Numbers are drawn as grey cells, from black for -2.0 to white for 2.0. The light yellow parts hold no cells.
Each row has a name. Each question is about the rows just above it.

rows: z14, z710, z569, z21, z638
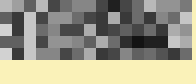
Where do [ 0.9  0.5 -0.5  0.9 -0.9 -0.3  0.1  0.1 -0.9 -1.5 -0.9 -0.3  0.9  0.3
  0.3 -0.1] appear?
z14
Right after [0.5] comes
[-0.5]
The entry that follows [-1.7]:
[-1.5]
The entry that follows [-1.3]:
[-1.7]
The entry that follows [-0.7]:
[-1.1]

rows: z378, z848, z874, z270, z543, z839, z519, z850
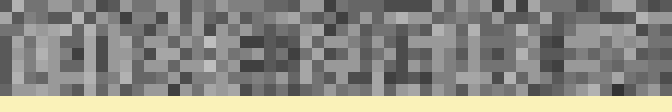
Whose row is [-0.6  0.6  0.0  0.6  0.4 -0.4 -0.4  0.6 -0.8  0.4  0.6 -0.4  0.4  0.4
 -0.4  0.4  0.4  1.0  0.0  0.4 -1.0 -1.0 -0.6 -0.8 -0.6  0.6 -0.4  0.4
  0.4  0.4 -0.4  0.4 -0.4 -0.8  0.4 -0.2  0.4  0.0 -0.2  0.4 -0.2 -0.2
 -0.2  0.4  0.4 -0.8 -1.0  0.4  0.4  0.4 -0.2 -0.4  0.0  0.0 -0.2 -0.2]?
z839
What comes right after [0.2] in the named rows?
[0.4]

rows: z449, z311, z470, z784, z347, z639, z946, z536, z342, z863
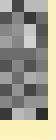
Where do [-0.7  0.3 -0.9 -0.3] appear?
z536
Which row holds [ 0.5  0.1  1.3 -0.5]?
z784

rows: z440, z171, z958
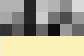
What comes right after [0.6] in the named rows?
[0.0]
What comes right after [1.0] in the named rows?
[0.8]
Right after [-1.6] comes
[-0.4]

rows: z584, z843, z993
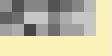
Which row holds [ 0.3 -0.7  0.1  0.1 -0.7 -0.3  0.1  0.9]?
z584
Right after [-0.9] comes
[0.5]
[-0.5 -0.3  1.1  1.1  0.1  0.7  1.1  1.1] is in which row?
z843
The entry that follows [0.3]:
[-0.7]
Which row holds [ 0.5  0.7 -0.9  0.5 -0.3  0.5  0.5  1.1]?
z993

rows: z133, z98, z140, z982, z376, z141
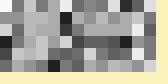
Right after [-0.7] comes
[-1.5]
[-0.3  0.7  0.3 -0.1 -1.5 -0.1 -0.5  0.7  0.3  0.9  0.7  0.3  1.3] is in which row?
z141
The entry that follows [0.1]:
[-0.1]
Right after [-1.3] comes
[-0.5]
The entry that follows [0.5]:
[1.3]
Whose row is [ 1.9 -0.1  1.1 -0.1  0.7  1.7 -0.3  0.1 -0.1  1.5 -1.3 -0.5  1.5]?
z133

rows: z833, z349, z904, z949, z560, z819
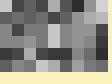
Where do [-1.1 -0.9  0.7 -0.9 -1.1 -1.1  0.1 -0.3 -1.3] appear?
z560
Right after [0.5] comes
[-0.1]
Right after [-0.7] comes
[-1.3]

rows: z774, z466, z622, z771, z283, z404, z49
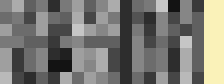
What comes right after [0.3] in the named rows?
[0.7]
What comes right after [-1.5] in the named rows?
[0.5]
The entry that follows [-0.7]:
[-1.3]

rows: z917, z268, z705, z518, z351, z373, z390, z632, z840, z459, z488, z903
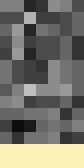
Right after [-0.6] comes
[0.0]
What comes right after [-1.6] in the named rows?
[-0.4]

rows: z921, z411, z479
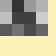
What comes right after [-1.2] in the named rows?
[0.4]
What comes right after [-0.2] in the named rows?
[-0.8]
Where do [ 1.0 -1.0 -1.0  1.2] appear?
z411
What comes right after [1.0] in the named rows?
[-1.0]

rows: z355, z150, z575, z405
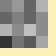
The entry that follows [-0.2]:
[-0.6]
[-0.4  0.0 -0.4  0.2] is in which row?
z150

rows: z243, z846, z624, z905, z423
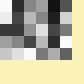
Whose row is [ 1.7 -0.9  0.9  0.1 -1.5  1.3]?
z846
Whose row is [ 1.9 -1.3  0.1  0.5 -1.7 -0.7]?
z243
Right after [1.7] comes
[-0.9]
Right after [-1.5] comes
[1.3]

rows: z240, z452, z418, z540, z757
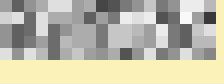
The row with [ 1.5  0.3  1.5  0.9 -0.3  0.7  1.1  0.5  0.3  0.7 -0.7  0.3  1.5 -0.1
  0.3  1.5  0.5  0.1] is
z757
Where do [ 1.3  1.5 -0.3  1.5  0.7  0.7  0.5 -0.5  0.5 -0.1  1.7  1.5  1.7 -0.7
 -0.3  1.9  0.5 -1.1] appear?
z452
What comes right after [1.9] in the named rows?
[0.5]
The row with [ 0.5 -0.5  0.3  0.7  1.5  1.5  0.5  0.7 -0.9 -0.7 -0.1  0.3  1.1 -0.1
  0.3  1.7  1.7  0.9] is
z240
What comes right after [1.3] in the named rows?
[1.5]

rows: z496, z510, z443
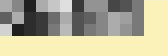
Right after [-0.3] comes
[0.7]
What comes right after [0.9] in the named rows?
[-0.7]
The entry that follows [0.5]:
[-0.1]

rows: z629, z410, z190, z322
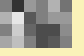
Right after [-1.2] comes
[0.4]
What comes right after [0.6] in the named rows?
[1.0]
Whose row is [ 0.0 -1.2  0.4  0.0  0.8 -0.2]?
z629

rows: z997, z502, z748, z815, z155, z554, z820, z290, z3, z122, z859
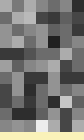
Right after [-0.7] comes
[-0.3]
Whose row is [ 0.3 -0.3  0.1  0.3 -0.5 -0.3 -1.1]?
z748
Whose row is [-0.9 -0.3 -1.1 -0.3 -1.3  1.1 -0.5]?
z3
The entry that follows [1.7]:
[0.7]
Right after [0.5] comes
[-0.5]
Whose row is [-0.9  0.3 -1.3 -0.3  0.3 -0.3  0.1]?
z290
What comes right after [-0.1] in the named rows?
[0.7]

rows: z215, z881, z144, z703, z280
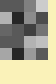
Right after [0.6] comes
[-1.4]
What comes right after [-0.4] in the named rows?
[-0.6]
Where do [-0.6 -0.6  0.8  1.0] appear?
z703
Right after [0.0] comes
[1.2]
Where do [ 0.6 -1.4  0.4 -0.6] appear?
z280
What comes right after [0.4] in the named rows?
[-0.6]

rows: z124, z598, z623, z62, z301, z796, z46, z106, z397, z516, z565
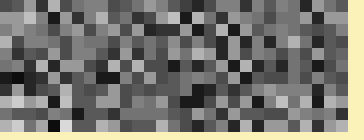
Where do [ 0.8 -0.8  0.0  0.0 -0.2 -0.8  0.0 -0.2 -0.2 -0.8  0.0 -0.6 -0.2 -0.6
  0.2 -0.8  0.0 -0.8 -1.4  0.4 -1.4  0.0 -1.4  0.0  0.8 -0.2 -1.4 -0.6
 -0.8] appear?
z62
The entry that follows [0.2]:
[-0.8]
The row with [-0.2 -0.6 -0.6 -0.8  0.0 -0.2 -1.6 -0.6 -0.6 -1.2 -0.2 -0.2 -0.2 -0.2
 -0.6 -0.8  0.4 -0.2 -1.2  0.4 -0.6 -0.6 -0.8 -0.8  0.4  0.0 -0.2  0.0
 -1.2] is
z516
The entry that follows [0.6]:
[-1.8]
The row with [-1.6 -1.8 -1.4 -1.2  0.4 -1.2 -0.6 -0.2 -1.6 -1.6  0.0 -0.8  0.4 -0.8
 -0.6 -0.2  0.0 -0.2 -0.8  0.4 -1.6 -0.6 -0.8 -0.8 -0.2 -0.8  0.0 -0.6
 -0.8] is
z46
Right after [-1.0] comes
[-1.4]

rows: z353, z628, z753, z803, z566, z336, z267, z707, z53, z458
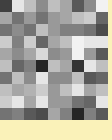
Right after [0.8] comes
[1.2]
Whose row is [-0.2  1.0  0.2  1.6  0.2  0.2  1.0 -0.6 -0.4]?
z267
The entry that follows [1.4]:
[0.2]
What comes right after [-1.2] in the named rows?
[1.6]

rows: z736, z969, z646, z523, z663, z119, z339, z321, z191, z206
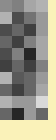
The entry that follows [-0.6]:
[-0.4]
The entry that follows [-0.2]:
[0.4]
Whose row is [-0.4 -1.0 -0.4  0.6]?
z321
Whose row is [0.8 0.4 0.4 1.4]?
z191
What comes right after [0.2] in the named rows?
[0.0]

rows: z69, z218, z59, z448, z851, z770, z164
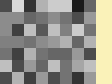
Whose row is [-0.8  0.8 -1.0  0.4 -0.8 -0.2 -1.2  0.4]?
z164
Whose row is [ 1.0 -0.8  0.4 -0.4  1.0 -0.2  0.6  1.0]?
z770
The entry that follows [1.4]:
[-1.2]
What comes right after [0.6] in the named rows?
[1.0]
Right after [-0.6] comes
[1.0]

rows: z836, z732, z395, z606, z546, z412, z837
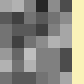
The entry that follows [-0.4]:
[1.0]
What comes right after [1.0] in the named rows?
[0.0]
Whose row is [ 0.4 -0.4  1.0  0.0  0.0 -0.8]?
z546

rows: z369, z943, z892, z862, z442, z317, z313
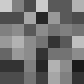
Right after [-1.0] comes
[0.6]
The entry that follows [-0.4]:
[0.4]
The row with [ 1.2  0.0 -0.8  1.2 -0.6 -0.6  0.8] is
z369

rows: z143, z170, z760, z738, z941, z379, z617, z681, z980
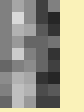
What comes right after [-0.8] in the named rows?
[-0.6]
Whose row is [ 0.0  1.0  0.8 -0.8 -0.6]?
z681

